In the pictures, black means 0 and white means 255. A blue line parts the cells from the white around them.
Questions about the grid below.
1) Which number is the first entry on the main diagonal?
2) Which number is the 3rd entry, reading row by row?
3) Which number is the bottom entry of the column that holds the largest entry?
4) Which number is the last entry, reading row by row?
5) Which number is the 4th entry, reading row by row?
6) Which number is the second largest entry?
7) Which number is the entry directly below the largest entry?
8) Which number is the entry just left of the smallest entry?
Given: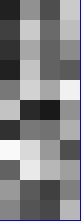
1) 33
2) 78
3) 133
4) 183
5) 202
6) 241
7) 98
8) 41

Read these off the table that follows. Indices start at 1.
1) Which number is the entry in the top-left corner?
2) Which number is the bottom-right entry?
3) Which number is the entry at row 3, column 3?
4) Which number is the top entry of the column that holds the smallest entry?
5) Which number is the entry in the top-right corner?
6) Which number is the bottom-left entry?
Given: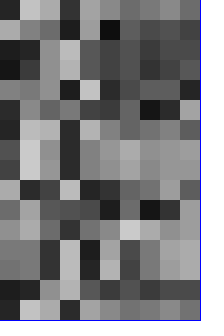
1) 37
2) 114
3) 144
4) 137
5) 108
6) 37

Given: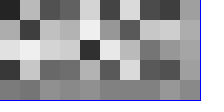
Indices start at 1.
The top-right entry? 159
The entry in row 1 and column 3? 81
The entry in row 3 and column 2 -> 239
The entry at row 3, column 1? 225
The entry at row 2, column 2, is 62
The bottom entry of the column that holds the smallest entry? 123
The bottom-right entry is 137
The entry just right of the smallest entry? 186
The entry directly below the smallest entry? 173
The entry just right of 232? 186
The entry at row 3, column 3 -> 212
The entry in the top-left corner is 36

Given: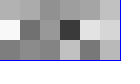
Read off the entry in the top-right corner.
193
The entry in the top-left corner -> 178
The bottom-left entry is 126

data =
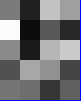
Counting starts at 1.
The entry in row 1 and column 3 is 194
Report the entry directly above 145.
182
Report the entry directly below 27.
167
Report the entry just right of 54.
96
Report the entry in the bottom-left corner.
117
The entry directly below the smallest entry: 27

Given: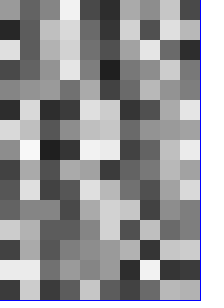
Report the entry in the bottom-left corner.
59
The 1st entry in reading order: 154
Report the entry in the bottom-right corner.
178
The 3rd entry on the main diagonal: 178
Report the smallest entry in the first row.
45
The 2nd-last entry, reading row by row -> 184
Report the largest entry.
248
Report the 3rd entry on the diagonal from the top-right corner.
229
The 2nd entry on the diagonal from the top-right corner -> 223
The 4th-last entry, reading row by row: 66
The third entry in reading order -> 133
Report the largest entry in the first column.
235
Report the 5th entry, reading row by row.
73
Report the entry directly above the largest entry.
191
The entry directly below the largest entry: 170
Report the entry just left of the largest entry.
141
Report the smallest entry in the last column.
45
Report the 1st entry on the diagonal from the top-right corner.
73
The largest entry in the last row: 204
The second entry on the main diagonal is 92

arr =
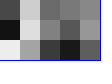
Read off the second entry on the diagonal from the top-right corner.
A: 87
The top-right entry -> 136
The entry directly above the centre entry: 107
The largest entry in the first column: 237

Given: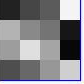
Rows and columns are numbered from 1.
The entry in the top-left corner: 34
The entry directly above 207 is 8
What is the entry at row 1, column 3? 91
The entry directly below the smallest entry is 207
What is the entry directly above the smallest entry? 22

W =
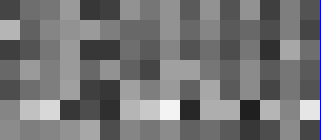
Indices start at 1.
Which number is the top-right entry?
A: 83
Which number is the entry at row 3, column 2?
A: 83
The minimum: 31
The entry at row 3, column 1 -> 63
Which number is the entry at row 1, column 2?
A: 110
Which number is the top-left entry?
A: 69
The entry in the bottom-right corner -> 69
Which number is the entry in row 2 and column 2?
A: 97
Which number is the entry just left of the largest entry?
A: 200
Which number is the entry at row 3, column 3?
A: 118
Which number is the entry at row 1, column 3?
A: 118
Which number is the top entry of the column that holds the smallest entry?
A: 146
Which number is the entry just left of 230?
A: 133
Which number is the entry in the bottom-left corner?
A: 139
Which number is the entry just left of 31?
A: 174
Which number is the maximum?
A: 243
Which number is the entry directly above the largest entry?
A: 154
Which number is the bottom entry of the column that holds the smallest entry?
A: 55
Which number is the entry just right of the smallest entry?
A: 181
